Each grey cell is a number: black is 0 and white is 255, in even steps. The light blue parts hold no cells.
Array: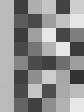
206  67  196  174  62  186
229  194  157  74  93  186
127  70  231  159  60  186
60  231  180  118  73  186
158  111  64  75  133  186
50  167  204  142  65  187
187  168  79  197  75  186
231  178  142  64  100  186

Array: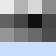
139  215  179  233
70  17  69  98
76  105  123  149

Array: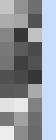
110  145  196
82  165  172
194  54  134
75  92  120
82  64  116
54  73  81
170  92  90
129  233  226
109  161  119
106  139  237

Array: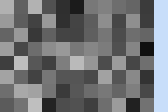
59  101  110  129  120  27  47  81  178  96  177
61  143  70  142  93  68  48  153  66  93  154
101  110  76  118  95  67  68  97  56  153  100
16  133  80  124  134  120  153  141  109  72  158
111  70  155  76  150  186  126  64  87  190  62
51  137  85  162  73  85  85  119  66  103  163
72  127  101  120  108  87  58  116  162  168  110
114  33  155  110  63  81  77  35  191  115  91

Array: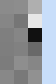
175  141  139
231  118  134
17  134  127
105  129  126
134  142  124
145  121  136

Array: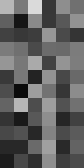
112  142  55  218  121  183
146  88  56  138  21  96
52  74  151  61  56  65
124  106  108  74  112  123
125  148  66  170  120  150
105  72  147  35  121  57
140  54  114  158  11  77
113  82  158  77  182  100
65  38  142  88  25  52
91  75  131  39  82  72
99  41  160  106  40  40
75  62  143  46  72  28

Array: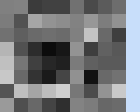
109  91  74  113  65  65  59  130  128
145  125  151  130  141  147  166  82  124
62  105  195  128  107  111  106  95  113
88  97  62  147  23  12  44  81  181
90  90  96  123  32  39  64  118  192
114  105  18  145  69  26  51  105  200
201  147  76  119  207  189  165  191  84
107  103  124  131  47  68  104  79  154

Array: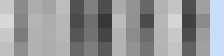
159  79  196  178  103  147  171  78  128  82  189  164  173  139  200
138  65  214  183  75  146  187  55  111  74  183  173  181  134  216
156  78  201  181  109  140  179  69  114  86  183  174  177  124  201
160  98  196  180  118  147  179  90  126  104  179  172  177  142  191
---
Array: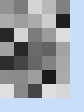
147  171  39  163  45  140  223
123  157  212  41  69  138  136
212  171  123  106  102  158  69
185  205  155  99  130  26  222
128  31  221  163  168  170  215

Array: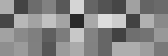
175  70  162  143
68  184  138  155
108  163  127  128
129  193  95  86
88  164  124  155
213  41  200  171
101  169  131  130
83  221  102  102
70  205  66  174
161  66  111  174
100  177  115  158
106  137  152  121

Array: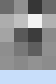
107  173  164  142  145
144  192  89  120  137
54  242  60  94  146
105  177  138  144  140

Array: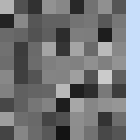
180  35  106  113  109  136  129  71  158  68
81  137  101  60  62  63  96  96  110  134
49  86  82  106  108  84  100  118  105  107
146  98  95  164  127  132  102  131  68  88
135  98  44  53  132  131  184  29  80  19
40  115  126  165  129  159  30  167  142  141
114  119  125  106  144  84  45  134  133  114
144  88  29  186  128  203  121  145  51  72
85  119  126  136  147  95  60  150  109  85

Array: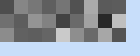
78  112  140
134  93  97
119  148  94
95  130  101
117  66  202
81  106  142
170  162  106
90  40  167
92  191  83

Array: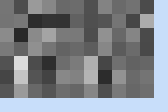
117  116  139  122  82  69  85
77  120  40  99  219  196  154
154  44  138  144  76  84  104
135  52  164  117  46  67  85
105  51  122  99  109  136  109
108  97  121  105  123  130  102
80  79  77  93  175  180  134
131  84  145  135  70  44  78
106  117  104  91  112  147  121
114  70  133  107  98  106  103
75  171  74  73  102  116  110

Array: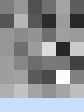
126  85  150  150  158  158  175
151  182  139  111  135  161  194
80  87  147  156  109  90  163
112  43  111  219  122  75  145
164  156  159  39  119  252  164
93  40  155  203  65  129  189
